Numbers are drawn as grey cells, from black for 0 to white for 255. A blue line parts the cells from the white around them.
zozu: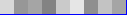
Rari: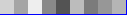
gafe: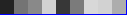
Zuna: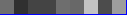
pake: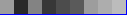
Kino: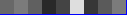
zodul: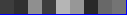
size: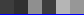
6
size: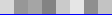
8

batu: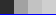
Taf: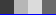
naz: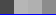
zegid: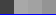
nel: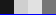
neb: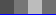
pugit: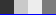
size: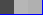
3
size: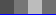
4
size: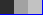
3
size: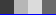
4
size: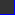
1

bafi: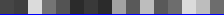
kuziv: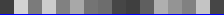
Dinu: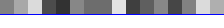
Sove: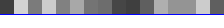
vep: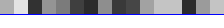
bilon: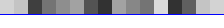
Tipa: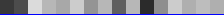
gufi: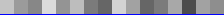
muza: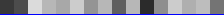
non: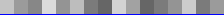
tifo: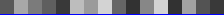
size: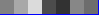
7
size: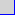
1

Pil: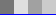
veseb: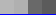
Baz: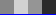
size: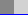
2
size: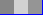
3
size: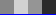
4
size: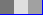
3
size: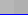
2
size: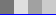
4
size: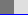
2

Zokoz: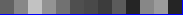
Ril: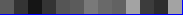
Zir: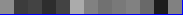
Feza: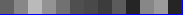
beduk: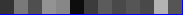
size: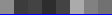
8
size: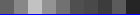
10
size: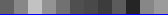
12
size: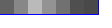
7
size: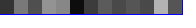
13

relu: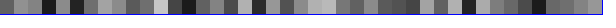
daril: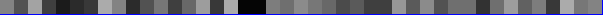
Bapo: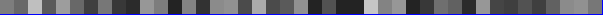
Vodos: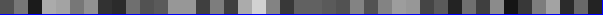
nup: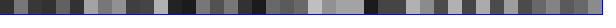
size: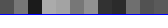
12
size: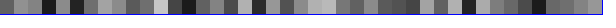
43
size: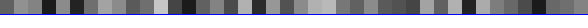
42

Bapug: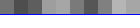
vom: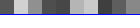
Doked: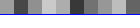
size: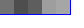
5
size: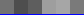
6
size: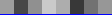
8
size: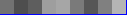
9
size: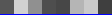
8

